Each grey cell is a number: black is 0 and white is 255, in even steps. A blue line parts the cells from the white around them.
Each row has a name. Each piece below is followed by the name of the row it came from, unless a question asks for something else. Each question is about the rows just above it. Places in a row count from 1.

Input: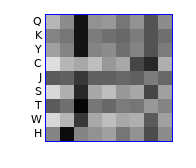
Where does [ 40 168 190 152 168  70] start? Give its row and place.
S, 3
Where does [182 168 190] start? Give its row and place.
C, 2
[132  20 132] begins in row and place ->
Y, 2
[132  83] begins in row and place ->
Y, 7
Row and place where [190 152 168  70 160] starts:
S, 5
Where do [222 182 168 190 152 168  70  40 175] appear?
C

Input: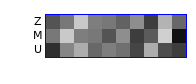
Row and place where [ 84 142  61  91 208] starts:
M, 5
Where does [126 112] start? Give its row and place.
U, 5
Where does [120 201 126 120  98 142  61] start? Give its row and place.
Z, 2
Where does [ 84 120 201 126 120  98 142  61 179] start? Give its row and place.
Z, 1

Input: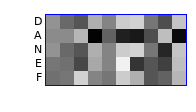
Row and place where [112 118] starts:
F, 1
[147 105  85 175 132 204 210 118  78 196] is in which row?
D
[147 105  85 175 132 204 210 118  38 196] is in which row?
N
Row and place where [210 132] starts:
F, 3
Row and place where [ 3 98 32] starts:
A, 4
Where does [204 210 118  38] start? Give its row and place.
N, 6
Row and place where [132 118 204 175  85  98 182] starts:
F, 4

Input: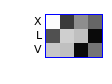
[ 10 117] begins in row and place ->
V, 3
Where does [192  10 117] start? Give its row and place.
V, 2
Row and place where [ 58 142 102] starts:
X, 2
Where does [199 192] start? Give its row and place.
V, 1
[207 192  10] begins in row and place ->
L, 2
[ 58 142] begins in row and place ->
X, 2

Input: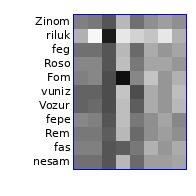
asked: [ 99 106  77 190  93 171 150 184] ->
Vozur
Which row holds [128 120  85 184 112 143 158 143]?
Zinom
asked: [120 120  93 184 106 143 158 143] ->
Rem
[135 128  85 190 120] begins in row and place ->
fepe, 1

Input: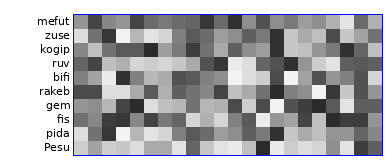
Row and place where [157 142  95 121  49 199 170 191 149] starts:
pida, 11
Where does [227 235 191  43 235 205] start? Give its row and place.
Pesu, 11
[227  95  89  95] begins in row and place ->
ruv, 19
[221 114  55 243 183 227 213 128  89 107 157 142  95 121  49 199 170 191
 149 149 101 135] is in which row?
pida
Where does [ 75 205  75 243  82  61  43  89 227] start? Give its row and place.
gem, 12
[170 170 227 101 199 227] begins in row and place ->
Pesu, 6
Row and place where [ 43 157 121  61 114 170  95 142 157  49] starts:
kogip, 6

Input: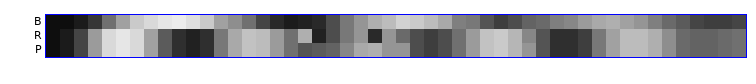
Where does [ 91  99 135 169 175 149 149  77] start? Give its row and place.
P, 20
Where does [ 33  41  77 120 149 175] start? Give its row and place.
B, 19
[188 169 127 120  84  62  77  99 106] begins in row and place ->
B, 28

